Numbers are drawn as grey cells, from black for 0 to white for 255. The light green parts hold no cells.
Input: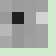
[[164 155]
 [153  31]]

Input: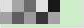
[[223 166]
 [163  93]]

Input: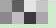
[[166  95]
 [137 190]]

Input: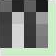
[[101  36]
 [ 60 194]]

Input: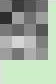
[[122  60]
 [ 45 160]]

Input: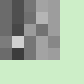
[[107  79]
 [107  79]]
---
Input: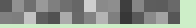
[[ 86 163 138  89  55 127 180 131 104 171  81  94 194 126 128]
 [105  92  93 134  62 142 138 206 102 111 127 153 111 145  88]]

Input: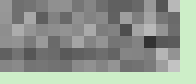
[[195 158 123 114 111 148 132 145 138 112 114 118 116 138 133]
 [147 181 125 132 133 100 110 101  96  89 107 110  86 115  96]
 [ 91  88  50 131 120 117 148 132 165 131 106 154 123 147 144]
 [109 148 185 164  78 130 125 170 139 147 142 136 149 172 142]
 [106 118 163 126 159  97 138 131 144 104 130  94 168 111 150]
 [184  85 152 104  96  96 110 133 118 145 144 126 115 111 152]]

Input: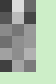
[[123 164  64]
 [177 141 161]
 [152 143 111]
 [153 118 138]
 [ 70 187  86]
 [105 219  57]]

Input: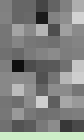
[[ 73  55 140 121  91  83 112]
 [126 123 114 111 120 153 119]
 [153 167  94 206 139 109 117]
 [117 139 140 100 146 188 136]
 [206 182 116  81 137 139 136]
 [197 112  89  87  76  15 126]
 [128 125 139 131 122 104 112]
 [132 127 112 116 119 133 118]
 [138 160  77 181 138 164 118]
 [210 142 130  26 105 102 130]
 [174 128  99  69 102 102 128]]

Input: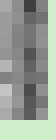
[[147  93 134 169]
 [118  89 149 178]
 [144  76 144 195]
 [116 112 135 130]
 [137  98 142 180]
 [131  84 135 148]
 [145 115 130 153]
 [143 116 131 155]
 [115 103 144 155]
 [130  64 141 167]]

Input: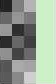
[[205 135  91]
 [163 169  87]
 [106  68 143]
 [ 64 104  43]
 [ 80  47 151]
 [122 149 104]
 [179 126  35]]

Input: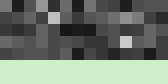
[[ 63  28  63  59  36  54  70  29  93  73  83  83  77  68]
 [ 63 102  92 201  81  54  55  72  79  73  99  83  93 105]
 [ 83 102  63  59  81  73  25  29  23  73  99  59  47  56]
 [ 43  65 122 144 111  92  85  58  93 191  66  99  77  68]
 [ 83  83  77  30  66  73 114  29 107  49 149  83  31 118]]

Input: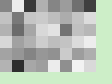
[[217 242 143 236 158 167  45 179]
 [174 157 203 145 151 132 150 163]
 [237 219 195 189 205 177 161 215]
 [183 192 114 226 216 166 107 178]
 [220 196 172 189 202 197 121 194]
 [ 63 112 156 133 176  56 236 133]]

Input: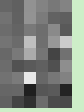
[[ 73  75 108  48  68  97]
 [ 35  90  86  31 103 102]
 [130 119 103 232 123 114]
 [142  80  96  90  82 108]
 [113  68 117 171 121 104]
 [203 152 111 191 107 116]
 [ 89 138 110 121 100 108]
 [ 95  98 123 147  97 114]
 [131 120 131 146  96 102]]
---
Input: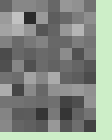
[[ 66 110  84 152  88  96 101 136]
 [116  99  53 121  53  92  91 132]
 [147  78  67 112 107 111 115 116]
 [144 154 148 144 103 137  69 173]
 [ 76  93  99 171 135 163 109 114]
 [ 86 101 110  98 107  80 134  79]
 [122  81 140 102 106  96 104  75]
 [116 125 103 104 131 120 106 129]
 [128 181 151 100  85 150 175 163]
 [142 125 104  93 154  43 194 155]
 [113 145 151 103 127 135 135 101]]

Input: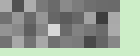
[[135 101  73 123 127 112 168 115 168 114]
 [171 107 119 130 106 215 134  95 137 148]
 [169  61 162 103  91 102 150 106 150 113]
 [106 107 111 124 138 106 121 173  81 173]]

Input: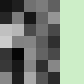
[[ 42  84 168  31 135]
 [135  47 134  24  56]
 [ 73  99 143   5  52]
 [ 47  92 132 130 204]
 [ 73 113  75 182 192]
 [149 102  23 124  38]
 [ 96 124 113  31  19]]

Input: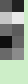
[[139 105]
 [101  14]
 [ 91 110]
 [232 198]
 [ 33  87]]

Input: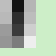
[[238 124 149]
 [206  59 155]
 [188  46 185]
 [181  20 190]]

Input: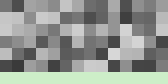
[[124  68  69 143  71 201 203 169 100  65 141 158  58  72]
 [109  95 180 183 215  70 113  99  91 160 182  78 108 189]
 [ 70 144 212 197  71 125 115 180  86 137  89 164 141 124]
 [198 110 129 211 148 180 140 205 177 120 146 171 180 201]
 [185 102 106  63 148  98  78 118 107 195 202 141 194 198]
 [156 125 143  79 170 101 109 168 196 139 156 163  77 117]]

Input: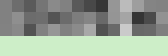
[[127 106 104 202 105  81 168 139 128 150 129  83 137 130]
 [146  75  53 165 149 105 133 125 107  84 110 108 143 129]
 [130 132 158 187 150  54  72  89 129 138 117  90 109 129]]

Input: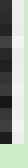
[[237  28]
 [242  62]
 [239  55]
 [238  23]
 [241  59]
 [238  52]
 [237  32]
 [236  40]
 [244  65]
 [236  36]
 [237  44]
 [237  48]]
